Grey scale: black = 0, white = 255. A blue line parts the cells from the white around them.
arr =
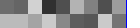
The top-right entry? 157
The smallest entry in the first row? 49
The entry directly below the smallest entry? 202
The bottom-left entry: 187
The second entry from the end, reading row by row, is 202

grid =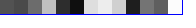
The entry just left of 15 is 45
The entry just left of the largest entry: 95

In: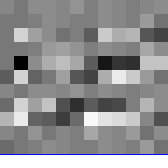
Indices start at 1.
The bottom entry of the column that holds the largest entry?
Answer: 126
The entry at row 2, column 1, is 120
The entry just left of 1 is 120
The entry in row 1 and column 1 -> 134
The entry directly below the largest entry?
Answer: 167
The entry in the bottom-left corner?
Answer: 107
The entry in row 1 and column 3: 140
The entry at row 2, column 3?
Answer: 126
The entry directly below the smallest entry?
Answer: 210
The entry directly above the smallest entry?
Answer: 120
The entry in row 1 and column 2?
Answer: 120
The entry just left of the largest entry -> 107
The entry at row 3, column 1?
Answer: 120
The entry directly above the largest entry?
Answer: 92
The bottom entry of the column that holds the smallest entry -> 120
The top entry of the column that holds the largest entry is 126
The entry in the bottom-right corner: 114
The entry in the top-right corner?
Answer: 140
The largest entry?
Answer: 248
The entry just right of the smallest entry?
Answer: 140
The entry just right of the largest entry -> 226
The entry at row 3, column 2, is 210

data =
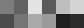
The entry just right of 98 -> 227
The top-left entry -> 125
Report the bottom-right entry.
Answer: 44
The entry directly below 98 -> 117

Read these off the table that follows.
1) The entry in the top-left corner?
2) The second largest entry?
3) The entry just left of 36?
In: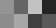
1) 147
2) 167
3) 194

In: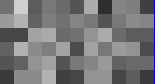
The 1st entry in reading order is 113
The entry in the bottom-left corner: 58
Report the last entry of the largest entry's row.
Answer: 64
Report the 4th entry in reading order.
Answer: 120
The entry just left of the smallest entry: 170
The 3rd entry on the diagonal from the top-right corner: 106
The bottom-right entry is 58
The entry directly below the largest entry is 178
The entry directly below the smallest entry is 84
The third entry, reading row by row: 92
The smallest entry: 46
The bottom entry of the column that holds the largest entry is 139

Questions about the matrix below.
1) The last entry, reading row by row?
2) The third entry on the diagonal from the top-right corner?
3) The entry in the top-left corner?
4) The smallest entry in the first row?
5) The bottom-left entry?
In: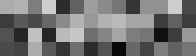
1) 117
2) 16
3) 172
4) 44
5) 74

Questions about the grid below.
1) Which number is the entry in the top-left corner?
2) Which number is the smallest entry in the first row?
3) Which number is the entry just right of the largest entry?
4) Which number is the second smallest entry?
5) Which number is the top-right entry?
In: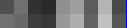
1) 79
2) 41
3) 86
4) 49
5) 73

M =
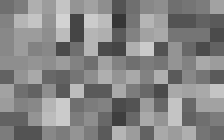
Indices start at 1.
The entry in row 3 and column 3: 156
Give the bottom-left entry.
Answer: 124
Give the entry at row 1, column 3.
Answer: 175
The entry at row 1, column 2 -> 124
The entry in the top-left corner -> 111
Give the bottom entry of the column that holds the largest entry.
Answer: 124
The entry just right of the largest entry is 69
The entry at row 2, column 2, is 181
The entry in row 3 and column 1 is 136
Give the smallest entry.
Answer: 54
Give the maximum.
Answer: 211
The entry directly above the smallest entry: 83
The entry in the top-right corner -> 162
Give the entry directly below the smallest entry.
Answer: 90
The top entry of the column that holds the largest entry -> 196
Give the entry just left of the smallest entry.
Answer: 188
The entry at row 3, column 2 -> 156
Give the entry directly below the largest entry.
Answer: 188
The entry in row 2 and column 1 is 130
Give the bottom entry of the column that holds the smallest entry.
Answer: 181

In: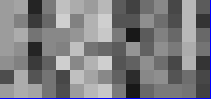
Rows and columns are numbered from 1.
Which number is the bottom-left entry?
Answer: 156
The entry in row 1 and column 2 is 164
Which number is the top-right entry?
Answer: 91
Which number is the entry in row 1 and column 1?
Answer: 156
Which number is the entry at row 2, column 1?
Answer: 156
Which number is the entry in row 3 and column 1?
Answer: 156
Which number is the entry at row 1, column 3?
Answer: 36
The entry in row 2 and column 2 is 129
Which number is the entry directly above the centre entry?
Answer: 200
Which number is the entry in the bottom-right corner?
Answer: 65
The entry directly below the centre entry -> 207
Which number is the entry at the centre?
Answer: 104
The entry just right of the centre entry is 91

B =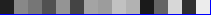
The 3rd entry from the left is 118
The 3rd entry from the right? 215
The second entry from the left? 136
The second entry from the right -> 47

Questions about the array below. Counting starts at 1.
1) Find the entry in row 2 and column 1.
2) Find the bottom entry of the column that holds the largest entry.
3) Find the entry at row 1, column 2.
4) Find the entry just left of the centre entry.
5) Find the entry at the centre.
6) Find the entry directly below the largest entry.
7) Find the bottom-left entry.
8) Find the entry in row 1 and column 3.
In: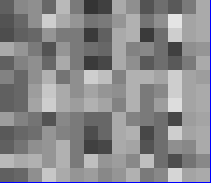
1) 83
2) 214
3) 136
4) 164
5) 149
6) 206
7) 96
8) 143

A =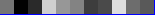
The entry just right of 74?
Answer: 222
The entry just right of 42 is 207

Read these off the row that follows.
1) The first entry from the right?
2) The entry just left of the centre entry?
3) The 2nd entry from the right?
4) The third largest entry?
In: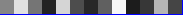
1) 69
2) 77
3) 181
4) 213

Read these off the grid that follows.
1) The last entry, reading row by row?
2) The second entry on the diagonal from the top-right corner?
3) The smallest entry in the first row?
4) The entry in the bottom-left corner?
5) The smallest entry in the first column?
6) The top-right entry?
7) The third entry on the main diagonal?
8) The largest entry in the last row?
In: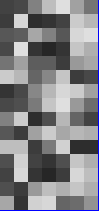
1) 147
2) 203
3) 66
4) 167
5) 52
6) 116
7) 167
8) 215

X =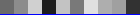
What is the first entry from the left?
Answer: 106
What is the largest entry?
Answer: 224
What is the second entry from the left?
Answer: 140

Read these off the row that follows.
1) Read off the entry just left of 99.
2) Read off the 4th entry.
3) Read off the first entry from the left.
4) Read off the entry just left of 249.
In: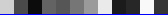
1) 12
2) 99
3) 208
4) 39

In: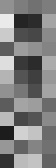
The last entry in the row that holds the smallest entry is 106
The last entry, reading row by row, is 98
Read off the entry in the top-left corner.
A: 145
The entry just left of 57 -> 222
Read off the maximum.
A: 234
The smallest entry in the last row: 49
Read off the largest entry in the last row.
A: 195
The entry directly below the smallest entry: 151
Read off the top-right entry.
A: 125
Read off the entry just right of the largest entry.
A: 36
